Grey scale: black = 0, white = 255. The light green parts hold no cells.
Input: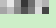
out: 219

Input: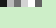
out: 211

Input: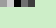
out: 157

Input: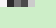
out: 203

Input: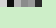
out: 181

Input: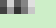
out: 211
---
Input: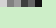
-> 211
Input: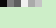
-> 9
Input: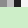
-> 140
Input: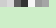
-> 206
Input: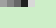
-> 160
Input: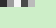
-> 46
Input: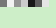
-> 119
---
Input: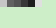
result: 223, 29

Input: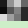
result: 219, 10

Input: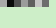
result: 198, 10

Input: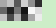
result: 247, 20

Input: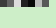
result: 220, 7

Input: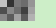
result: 194, 50
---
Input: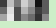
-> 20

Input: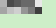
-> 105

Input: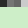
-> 102

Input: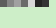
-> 36

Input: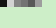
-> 88

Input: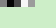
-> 246

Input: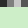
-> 199

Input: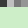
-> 121
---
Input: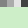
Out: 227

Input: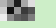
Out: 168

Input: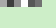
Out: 87

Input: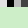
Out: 187

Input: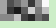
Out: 149

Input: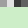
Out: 58

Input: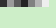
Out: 182

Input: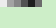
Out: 30
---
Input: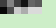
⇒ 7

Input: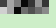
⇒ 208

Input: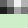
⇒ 29

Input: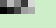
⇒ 1

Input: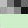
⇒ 162

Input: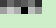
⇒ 160

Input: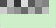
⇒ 205

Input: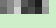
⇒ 103

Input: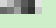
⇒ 103
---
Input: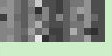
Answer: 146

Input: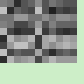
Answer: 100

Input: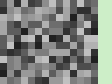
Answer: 192

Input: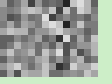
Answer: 221

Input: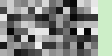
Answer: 217
